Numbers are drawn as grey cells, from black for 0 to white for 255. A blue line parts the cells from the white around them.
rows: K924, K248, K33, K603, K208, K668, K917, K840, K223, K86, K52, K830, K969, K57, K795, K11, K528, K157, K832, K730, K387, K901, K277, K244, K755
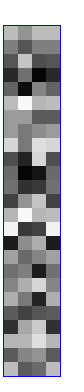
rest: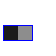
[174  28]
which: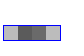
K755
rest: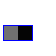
[41]

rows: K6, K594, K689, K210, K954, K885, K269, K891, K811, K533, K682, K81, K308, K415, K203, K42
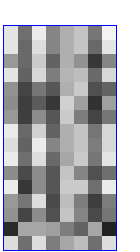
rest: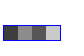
[125  68 118]
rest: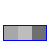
[221]
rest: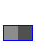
[196 133  74 118]
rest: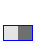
[235 133 175 196 118 243]
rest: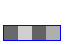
[196 118 215]
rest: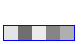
[196 118 243]

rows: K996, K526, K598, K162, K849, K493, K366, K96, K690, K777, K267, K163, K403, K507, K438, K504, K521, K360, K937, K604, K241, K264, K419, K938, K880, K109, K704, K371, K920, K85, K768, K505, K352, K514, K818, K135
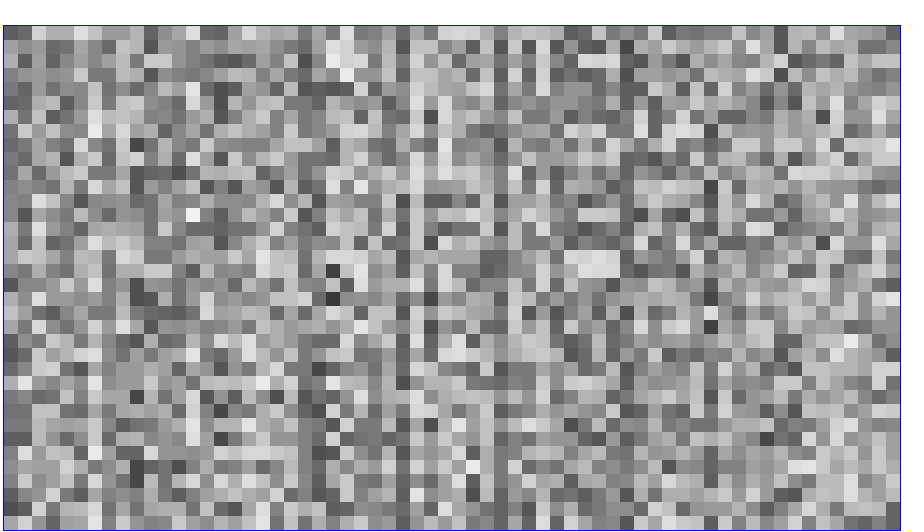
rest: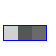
[121 100 193 166 193 193]
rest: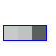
[201 129 186 135 160 209 129 193 166 114 100 129 100]
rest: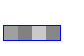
[100 215 209 215 100  86 154 121  86 174 141 166 135 129 180 209  86 106
 121 100 193 166 193 193]
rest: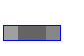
[121 174 154 174  79 209 148 148 221 166]
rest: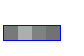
[174 193 114 174 174 201 201 129  94 186 135 141 129 215 193 201 106 166
  64 193 227 141 160  94 193 129 215 129 129  94 106 135 141 209 148 174
 221 215 215 106  86 114 121  86 174 141 154 186 135 166 201 100 106 193
 106 154 186 209 154]
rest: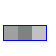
[ 79 135 234 209 215 121 186 121 209 148 193 106 160 166 114 160 129 201
 135 100 215 209 215 100  86 154 121  86 174 141 166 135 129 180 209  86
 106 121 100 193 166 193 193]
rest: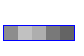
[114 141 160 166 114 209 186 209 121 121 221 100 209 221 209  79 186 148
 154 148 180 154 166 180 201 106 129 174 135]

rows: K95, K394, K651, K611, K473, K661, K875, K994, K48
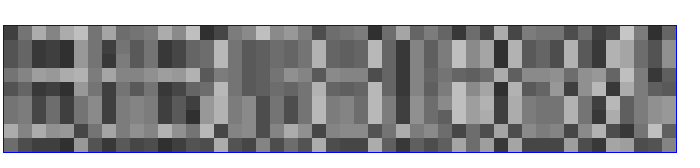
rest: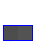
[132]
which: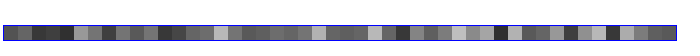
K473
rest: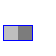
[56 95]
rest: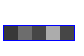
[124 116 116  77 109  63  77 198 124  48 101]
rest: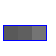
[144 132  89 138 132 132  77 101  56 132 101 116 101  95 109 172  95 138
 138 144 109 144 152 101 191 124  56  95]
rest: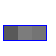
[ 89  95 116 144 132  89 138 132 132  77 101  56 132 101 116 101  95 109
 172  95 138 138 144 109 144 152 101 191 124  56  95]

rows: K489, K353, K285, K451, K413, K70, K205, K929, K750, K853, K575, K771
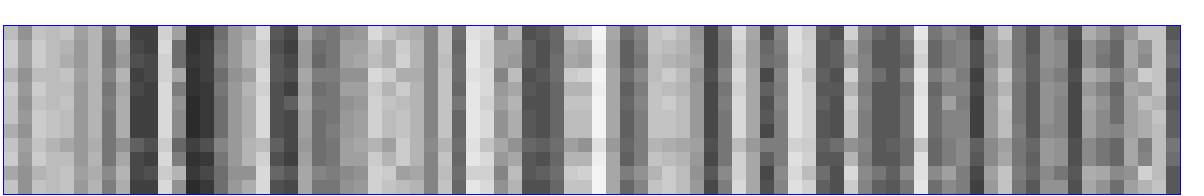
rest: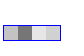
[160 180  80  80 103 195 195 244 167 103 132 195 203 188 153  72 125 217
 167  80 132 224 209  96  80 203 132  88  88 118 230 110 160 125  64 153
 195 118  88 146 132  72 167 146 110 160 188 180  88]
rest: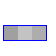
[203 180 132 195 103 230 209 160 160  96  80 103 173 167 238 160  96 125
 195 188 180 153  72 118 209 160 103 125 224 209  88  96 173 125  88  88
 110 217 103 125 132  80 146 173 118  88 146 138  72 146 125 103 167 146
 195 103]
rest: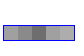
[195  96]
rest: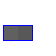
[118 230 110 138 125  64 153 195 118  88 146 146  80 167 146 110 160 180
 195  88]
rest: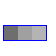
[195  88]
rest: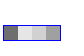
[153  96  80 110 167 160 230 160  96 118 188 180 173 160  72 118 203 160
 110 118 217 209  88  96 160 132  88  88 103 209 103 125 132  80 138 173
 118  96 146 138  72 146 118 103 167 138 195 110]
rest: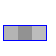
[188 195 160 180 132 180  64  72 209 167  50  64 110 146 160 217  88  80
 167 125 125 146 146 217 203 173 173 132 195 110 224 217 132 188  80  88
 110 203 209 244 167 110 138 188 203 188 146  80 132 217 167  72 132 224
 195  96  80 209 132 110  88 132 230 125 146 125  64 153 195 125  96 138
 125  80 173 160 125 153 203 195  88]

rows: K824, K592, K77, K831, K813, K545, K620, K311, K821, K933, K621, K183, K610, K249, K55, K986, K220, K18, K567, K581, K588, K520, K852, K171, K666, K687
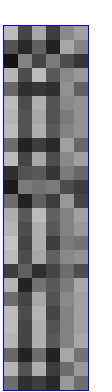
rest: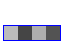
[130 160]
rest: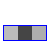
[ 83 130 160]
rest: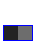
[ 35 167 115]
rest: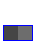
[77]
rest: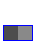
[160]

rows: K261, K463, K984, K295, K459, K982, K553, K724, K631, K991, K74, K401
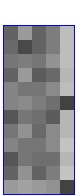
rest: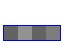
[195]
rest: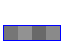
[182]
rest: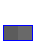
[182]

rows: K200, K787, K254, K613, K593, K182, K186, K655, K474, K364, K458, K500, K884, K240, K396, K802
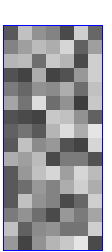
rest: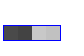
[146  97]
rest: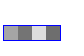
[146  61 200]
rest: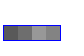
[173 207 173]
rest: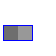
[131 173 207 173]
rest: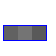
[181 221 173 229]
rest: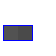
[ 67 200 193 146  97]

